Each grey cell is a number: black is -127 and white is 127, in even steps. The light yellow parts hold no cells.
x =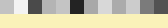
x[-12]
66
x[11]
-45

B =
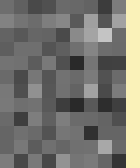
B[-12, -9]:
-17
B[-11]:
[2, -11, -19, -1, 7, -38, 32, -42, 34]
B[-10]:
[-28, -39, -25, -27, -53, 10, 36, 68, -20]
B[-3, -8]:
-15
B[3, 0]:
-33
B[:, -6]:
[-47, -1, -27, -43, -6, -42, -40, -38, -31, -44, -15, -55]
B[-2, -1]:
-22
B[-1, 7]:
-25
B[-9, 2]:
-16
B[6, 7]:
-53
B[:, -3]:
[-28, 32, 36, 5, -10, -4, 34, -38, -21, -79, -14, -5]
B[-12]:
[-17, -31, -54, -47, -21, -23, -28, -67, -3]
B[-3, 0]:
-26
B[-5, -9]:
-6
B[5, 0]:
-21
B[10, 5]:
-15
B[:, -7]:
[-54, -19, -25, -16, -35, -8, 17, -13, -1, -21, -35, -6]
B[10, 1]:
-7
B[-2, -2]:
40
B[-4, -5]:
-1
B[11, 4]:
19
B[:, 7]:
[-67, -42, 68, -18, -63, -45, -53, -82, -27, -26, 40, -25]
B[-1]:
[-3, -55, -6, -55, 19, -10, -5, -25, -75]
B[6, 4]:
-14
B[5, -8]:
-53

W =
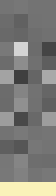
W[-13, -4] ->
-11
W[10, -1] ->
-11
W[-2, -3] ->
5
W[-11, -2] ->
-17
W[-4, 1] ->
-6
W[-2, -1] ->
-18
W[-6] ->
[-20, 16, -14, -32]
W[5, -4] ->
35
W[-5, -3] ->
-54
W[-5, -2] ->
-22
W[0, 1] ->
-8
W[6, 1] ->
4
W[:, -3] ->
[-8, -30, -25, 84, 13, -64, 4, 16, -54, -6, -41, 5, 1]
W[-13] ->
[-11, -8, -12, -12]
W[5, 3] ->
41
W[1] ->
[-19, -30, -13, -12]

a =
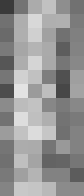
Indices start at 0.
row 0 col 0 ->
-69
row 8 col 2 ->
63
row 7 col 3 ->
7
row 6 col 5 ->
35
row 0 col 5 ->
-14
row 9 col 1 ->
66
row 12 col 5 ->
-35
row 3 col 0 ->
-5
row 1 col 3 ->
47
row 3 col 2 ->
52
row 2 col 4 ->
-14
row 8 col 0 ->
-13
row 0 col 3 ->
65
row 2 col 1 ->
47
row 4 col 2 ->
85
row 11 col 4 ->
-26
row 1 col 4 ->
48
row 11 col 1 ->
63
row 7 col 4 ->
-5
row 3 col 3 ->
42
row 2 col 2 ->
80
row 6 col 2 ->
27
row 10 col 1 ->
44
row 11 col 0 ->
-15
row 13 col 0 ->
4

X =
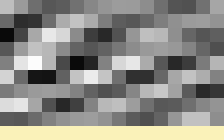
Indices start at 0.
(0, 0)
62
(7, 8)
63
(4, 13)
-67
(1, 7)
-2
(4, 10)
43
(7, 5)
-63
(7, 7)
56
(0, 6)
7
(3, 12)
24
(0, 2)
-17
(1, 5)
67
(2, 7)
-87
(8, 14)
65
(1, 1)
-82
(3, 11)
30
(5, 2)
-106
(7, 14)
6
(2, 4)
87
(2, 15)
-32
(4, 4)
-54
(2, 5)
11
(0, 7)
21
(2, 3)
104
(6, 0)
-5
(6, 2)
26
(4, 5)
-117
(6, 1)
14
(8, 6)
29
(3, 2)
65
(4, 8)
87
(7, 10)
-15
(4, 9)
103
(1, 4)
44
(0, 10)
13
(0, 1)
26

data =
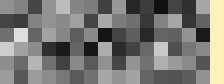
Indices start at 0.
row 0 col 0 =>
17
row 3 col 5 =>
-26
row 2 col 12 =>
-30
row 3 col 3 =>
-80
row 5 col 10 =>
-27
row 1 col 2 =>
2
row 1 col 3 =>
19
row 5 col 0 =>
28
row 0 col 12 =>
-59
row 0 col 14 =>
38
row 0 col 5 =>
5
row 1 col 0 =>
-59
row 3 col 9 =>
-60
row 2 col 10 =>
-87
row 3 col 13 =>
-7
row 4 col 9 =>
20
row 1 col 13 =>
-74
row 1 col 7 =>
40
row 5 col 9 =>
35
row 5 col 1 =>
-39
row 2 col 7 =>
-107
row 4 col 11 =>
46
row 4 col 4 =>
-61
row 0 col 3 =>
19
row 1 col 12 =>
39

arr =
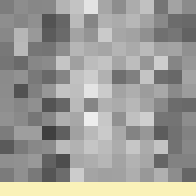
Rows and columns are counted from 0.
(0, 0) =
-2
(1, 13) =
-22
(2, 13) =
-29
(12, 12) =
13
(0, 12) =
35
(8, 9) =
64
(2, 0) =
8
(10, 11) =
67
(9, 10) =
23
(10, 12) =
-13
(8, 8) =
17
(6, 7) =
75
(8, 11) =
-10
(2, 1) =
54
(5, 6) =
77
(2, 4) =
-21
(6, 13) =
28
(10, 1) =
-5
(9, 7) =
74
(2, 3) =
-36
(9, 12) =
-14
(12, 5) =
76
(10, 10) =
43
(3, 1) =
57
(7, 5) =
58
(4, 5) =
32
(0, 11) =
-10
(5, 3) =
-22
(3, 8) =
52
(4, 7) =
67
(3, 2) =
-9
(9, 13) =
2
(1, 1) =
6
